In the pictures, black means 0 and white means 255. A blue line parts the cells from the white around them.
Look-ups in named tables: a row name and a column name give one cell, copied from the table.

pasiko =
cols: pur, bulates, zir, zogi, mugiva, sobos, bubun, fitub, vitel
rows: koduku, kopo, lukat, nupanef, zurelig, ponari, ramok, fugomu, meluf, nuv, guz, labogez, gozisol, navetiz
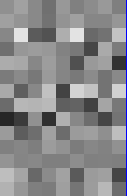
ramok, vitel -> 209
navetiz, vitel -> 108
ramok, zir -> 136
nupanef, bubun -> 70
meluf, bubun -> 109
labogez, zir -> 136
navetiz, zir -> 127
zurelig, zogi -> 157
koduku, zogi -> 112

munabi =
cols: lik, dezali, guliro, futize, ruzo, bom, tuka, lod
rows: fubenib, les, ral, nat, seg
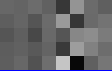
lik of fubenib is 103
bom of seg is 8
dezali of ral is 95
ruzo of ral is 85
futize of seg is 110
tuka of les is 106
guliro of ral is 72
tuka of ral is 141
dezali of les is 101
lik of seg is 94
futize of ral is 105
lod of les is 115
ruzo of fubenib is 55
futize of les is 107
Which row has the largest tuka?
ral

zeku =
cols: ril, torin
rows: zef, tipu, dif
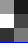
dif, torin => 121
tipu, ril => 252
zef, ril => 152
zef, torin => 25
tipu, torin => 70
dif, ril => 50

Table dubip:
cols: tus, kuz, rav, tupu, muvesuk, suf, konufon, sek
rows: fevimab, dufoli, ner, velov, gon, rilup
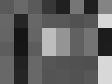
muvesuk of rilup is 85
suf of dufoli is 81
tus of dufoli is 103
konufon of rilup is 87
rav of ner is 101
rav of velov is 93
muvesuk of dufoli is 88
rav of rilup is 104
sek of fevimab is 132
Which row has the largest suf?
fevimab

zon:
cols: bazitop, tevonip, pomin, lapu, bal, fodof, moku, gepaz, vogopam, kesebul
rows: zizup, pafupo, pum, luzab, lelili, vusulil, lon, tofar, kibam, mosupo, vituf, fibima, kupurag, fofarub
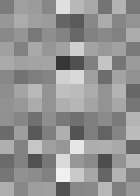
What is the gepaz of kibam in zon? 139
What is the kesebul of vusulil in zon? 146
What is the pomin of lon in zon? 185
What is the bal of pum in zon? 131
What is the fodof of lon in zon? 187
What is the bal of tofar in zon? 175
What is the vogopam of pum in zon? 129
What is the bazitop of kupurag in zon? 118
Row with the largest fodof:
vituf

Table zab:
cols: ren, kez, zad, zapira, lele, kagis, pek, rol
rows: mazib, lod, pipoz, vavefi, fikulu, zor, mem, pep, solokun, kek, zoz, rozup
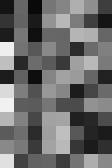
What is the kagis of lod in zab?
123
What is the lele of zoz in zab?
185
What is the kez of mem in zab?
126
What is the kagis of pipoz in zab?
181
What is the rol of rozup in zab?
136
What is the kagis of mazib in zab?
175
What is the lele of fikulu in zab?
57
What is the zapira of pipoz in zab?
103
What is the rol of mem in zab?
106
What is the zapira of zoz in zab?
163
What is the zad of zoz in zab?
58
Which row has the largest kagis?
pipoz

